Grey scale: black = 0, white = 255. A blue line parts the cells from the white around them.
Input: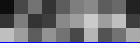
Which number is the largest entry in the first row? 137
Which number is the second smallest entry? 34
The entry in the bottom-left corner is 191
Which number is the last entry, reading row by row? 170
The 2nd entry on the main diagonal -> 126
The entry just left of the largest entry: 158
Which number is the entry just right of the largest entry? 158
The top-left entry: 14
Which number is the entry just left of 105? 93

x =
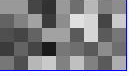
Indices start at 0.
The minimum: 27
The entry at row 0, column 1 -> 153
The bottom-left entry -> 119
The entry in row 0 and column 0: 153
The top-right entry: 141
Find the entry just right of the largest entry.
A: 213
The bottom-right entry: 174
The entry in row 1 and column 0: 99
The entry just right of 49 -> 153
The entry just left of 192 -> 129
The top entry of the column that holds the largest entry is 110
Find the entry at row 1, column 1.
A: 129
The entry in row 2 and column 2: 99

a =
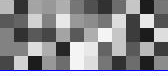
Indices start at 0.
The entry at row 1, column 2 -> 210
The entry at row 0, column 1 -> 49
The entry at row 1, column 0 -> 89
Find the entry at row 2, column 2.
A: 89
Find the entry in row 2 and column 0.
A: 130
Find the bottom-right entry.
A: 140
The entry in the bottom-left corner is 70
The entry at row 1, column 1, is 100
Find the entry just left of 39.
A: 174
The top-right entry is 118
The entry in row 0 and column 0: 186
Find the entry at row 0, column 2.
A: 164

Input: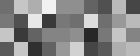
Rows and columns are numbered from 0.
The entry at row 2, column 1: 58
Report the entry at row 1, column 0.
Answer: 120
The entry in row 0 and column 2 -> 174
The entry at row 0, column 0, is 111
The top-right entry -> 70
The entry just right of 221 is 111
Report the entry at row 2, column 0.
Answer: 198
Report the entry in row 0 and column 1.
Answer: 198
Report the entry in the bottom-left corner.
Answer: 89

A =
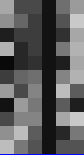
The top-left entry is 167
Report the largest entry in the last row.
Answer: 189
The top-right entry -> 155
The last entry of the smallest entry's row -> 167
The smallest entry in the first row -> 18
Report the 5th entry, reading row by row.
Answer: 111
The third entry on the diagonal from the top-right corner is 18
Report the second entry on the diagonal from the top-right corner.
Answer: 83
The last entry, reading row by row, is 83
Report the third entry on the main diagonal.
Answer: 61

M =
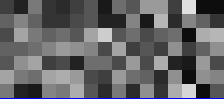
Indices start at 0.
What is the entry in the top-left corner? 63
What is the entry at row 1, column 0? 98
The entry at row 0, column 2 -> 121
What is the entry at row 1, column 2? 98
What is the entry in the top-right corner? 13
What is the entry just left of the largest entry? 63
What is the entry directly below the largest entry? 132
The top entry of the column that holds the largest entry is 224
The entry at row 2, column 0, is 74
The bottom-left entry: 121
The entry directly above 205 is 34
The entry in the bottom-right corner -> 86
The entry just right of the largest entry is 13
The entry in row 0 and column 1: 34
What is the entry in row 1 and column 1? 132
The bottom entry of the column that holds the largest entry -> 214
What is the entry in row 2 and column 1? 164

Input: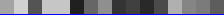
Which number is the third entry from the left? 84
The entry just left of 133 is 176
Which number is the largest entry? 209
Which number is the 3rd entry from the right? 133
